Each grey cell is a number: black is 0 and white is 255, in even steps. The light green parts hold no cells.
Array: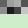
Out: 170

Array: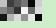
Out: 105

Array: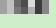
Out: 61

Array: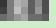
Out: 150

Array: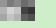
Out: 66

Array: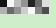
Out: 106

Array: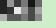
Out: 74

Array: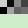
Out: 136

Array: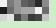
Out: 243

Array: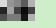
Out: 11
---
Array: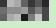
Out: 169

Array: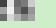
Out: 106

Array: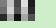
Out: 69

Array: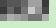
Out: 87

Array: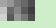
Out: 120

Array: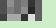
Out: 110

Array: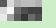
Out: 177
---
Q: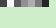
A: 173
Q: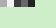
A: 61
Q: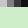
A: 128
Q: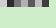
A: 89
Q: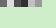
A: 48
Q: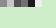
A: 113
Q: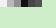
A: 16
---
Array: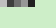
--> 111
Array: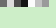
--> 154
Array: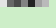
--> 131
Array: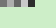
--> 116
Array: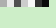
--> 174
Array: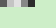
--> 135
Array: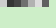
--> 111
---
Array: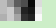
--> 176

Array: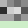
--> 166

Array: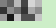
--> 154

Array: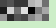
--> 151

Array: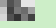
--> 214

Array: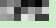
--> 160

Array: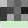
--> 57

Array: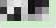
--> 202

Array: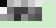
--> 152
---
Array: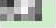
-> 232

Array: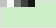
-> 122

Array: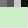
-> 89

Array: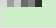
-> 105

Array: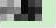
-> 9

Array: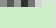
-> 49
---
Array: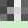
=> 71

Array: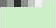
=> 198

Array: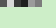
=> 155

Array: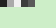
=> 89

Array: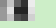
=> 236

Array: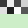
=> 224
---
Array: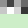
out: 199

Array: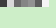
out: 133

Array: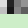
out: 191

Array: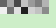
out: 31

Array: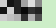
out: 177

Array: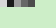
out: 26

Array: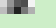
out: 119

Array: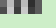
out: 61
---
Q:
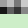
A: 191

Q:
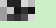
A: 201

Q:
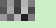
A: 166

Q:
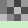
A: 77

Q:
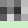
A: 120

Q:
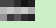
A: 201

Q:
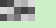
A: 206

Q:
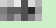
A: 94

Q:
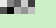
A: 133
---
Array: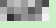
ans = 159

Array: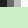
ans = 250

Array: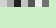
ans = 196

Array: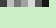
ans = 161

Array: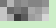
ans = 144

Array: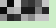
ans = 69

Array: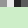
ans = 91

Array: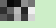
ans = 143
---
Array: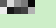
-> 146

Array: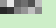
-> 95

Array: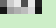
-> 232

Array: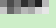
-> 115

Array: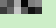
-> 169

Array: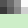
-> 149

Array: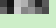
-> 192
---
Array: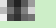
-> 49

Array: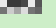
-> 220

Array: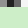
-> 34

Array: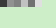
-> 193

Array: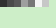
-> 118

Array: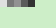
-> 146
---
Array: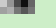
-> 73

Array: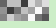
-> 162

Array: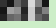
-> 203

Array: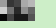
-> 41

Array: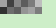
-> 93

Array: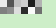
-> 205
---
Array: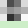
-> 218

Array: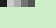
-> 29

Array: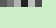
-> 90

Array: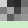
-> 210

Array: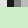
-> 228

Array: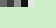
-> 105

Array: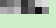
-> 92

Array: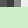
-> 87

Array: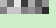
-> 184

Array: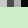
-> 201
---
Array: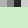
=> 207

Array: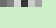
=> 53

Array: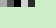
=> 211

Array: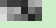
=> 48

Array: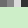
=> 49

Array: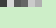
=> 102

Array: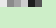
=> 205

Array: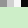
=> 11

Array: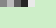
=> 37

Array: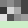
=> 67
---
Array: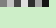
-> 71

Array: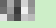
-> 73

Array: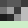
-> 145

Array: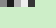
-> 180

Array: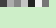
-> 134

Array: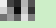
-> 98
